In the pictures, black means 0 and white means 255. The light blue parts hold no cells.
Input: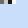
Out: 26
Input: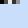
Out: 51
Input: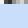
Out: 211
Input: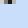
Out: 24
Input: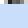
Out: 132
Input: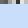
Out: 229
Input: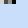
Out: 147
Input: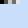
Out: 110
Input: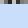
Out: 124
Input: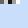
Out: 158
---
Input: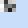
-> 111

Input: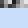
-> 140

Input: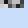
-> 219

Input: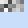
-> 60

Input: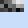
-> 21

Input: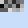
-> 138

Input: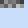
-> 99
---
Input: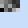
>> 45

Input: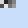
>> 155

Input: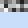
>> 205

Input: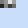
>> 107

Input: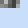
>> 170

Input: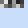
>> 87

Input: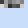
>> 203
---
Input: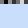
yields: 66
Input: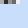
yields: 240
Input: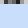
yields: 207
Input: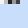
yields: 65
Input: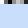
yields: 36
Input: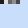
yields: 72
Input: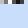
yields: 66
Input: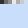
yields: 202
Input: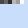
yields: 251
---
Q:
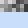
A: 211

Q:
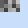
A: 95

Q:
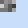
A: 104

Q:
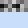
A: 147

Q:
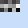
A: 78

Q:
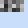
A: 171

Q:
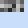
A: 142

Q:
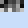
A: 135
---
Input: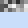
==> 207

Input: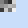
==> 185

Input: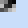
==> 34

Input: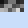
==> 155

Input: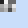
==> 136

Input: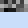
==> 106

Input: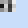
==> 54
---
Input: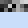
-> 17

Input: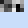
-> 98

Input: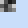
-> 104

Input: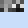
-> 69

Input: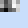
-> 89

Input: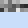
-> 98

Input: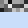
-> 96

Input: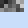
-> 121

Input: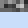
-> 100
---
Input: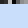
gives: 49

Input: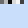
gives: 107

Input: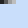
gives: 158

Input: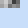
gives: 116

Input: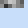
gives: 104

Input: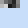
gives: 53

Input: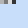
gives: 180

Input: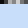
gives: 79

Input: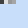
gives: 165
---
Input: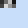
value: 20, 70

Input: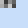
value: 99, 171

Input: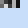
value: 17, 105

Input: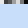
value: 9, 231

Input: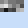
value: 106, 94

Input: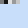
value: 198, 122

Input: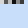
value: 60, 214
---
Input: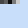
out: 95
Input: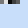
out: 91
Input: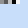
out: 145
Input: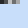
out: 110
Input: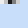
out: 193
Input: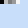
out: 153
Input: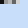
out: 154
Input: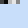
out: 134
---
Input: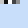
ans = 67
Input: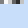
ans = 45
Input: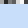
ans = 247
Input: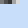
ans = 163
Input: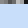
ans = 163
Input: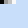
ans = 193
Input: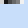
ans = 127
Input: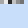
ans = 141
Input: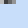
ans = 105
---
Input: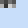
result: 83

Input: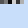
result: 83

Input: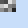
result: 87

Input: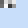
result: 112

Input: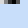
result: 82

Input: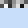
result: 64

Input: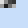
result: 69

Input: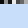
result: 74

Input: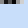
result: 81
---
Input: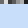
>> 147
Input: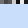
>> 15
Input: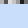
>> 153
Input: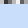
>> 241
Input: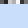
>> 246
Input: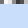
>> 58
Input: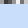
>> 240
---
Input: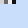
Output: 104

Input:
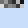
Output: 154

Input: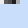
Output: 89

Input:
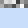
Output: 221

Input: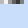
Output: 243

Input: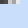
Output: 79

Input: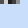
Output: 209

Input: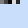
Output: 67

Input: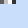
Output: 196
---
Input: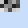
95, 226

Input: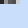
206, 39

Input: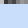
139, 192

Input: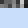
40, 129

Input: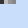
134, 52

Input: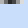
220, 179

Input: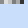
53, 139

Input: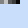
7, 130

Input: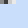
233, 138
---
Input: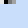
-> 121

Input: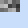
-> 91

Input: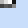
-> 253

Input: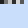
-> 214

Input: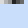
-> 77

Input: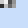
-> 78

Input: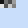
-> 74

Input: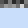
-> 41

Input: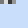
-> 58

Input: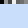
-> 111
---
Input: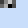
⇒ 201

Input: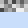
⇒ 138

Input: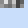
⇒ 67

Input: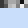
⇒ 15

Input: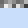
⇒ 122

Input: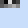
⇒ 36

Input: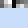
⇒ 113

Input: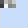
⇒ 159

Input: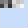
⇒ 192

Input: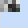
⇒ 49
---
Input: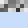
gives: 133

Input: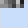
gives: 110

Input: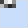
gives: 38

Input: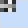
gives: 158

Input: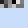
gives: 158

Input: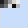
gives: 223

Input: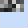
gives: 85

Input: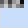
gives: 120
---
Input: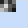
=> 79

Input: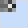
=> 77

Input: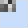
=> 188

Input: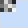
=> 89

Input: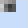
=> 72

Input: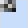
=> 78

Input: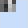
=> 181
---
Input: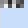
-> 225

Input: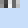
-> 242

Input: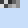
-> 154

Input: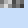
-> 90

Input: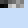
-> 212

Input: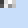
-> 237

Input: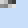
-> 131

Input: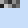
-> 153

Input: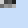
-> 152
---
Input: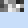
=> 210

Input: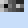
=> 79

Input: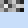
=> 186

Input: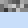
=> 191

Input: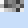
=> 163

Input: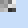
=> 196

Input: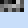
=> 58

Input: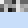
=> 226
